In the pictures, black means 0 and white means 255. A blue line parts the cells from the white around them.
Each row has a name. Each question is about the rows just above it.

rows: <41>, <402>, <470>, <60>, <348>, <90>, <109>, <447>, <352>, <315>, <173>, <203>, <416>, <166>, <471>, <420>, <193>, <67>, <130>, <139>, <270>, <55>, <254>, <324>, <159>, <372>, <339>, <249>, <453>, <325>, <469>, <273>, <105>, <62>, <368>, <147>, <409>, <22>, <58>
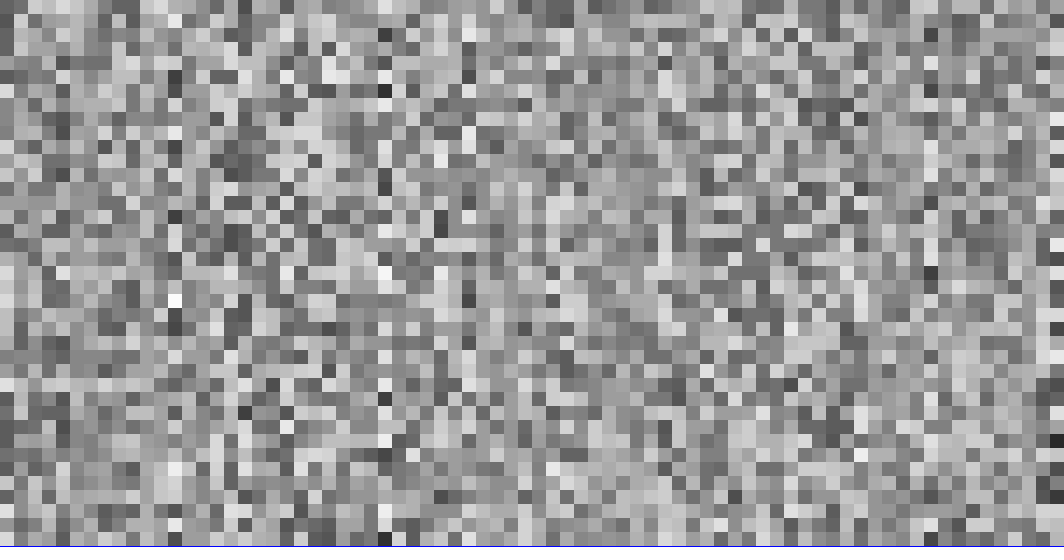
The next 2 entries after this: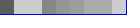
[105 120]
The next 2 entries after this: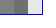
[171 142]
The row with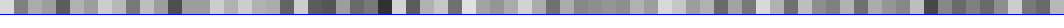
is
<58>
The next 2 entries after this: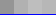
[198 142]

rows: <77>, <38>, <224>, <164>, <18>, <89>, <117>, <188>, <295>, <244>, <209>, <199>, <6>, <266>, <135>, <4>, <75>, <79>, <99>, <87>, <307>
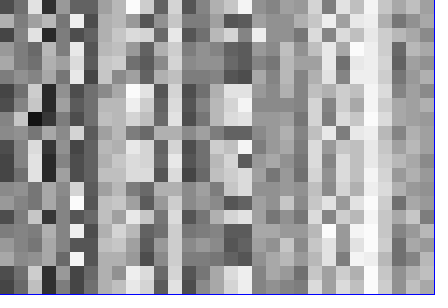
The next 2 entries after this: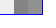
[132 125]
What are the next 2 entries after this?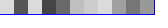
[112 212]
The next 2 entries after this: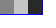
[160  91]
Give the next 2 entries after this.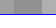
[198 238]

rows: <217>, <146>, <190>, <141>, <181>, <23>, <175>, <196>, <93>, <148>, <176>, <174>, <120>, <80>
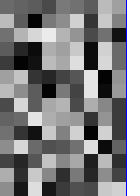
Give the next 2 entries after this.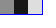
[23 59]
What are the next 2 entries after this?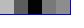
[209  52]

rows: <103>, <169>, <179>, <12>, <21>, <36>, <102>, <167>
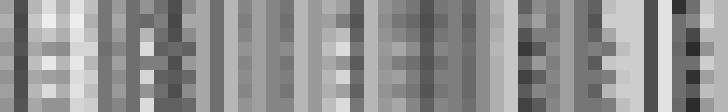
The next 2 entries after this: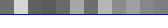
[182 153]
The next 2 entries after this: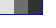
[159 182]

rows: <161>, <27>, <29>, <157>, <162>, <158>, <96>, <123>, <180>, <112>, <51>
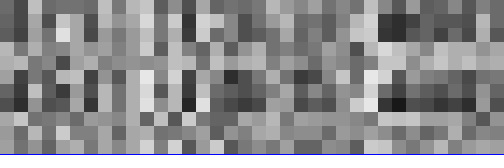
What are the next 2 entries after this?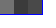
[135 197]
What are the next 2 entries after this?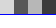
[191 107]
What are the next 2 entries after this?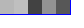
[175 231]
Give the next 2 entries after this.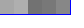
[160  93]
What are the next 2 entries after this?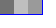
[175 183]
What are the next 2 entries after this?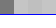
[160 160]

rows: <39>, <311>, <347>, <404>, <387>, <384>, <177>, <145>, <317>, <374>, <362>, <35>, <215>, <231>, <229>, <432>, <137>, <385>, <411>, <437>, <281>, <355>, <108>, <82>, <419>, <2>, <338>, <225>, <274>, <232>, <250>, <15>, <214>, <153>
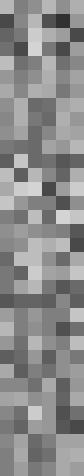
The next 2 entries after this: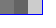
[163 157]
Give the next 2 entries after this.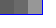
[ 94 143]
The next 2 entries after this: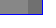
[169  94]
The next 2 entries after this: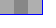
[169 120]
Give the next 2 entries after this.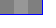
[127 197]
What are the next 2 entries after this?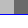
[212 197]

